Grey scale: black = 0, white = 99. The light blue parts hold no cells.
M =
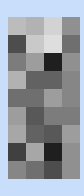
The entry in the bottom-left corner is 52
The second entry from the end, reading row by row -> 30
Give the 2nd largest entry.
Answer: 82
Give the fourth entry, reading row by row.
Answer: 56
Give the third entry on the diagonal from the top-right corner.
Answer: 61
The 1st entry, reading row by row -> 73
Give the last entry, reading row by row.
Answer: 56
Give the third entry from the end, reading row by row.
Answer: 43
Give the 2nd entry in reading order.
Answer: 69

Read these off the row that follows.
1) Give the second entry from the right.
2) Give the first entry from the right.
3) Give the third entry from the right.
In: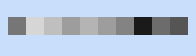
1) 42
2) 33
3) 10

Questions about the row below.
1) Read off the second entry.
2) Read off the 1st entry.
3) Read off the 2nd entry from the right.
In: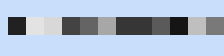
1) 88
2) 13
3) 74

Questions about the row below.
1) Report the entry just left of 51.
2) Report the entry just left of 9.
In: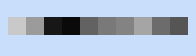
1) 47
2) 60

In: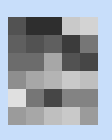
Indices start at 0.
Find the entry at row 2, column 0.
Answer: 42
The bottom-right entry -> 60
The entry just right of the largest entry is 46
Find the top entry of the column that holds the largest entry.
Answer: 32
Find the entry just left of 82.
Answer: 78
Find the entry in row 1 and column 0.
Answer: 37
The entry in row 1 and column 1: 32
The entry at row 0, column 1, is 18
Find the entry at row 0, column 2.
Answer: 18

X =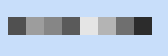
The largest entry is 89
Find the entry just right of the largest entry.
70
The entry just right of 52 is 35

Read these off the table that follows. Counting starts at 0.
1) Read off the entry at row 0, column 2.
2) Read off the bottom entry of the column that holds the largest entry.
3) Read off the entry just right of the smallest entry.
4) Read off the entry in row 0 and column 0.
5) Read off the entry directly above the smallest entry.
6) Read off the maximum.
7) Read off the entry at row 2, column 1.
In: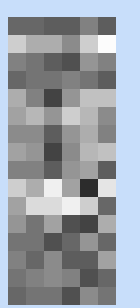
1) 36
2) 45
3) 89
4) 40
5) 63
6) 98
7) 45

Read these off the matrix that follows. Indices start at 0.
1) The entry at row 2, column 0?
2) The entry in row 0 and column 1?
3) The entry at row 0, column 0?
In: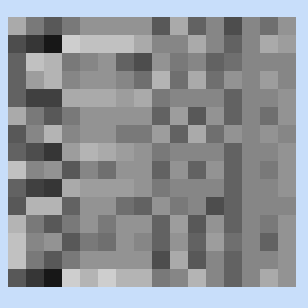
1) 38
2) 47
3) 66

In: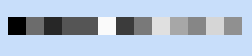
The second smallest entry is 15
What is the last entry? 56
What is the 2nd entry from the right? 83
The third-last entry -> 52

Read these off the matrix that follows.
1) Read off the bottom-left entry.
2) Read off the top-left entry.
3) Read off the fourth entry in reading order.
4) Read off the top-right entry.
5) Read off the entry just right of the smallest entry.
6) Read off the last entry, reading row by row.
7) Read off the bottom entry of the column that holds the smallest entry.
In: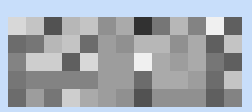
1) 42
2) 84
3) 71
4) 37
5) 46
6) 51
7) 32

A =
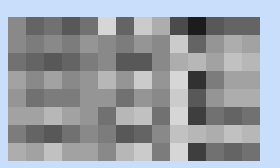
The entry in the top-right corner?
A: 39
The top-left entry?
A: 53
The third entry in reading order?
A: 44
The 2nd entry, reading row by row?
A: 39
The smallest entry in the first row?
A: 11
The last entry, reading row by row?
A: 44
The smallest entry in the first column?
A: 44
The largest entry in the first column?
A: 67
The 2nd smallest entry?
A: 19
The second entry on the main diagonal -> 48
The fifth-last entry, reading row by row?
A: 83
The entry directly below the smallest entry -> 39
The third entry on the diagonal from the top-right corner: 63
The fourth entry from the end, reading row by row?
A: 24
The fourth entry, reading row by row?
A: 34
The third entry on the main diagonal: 34
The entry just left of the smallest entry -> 29
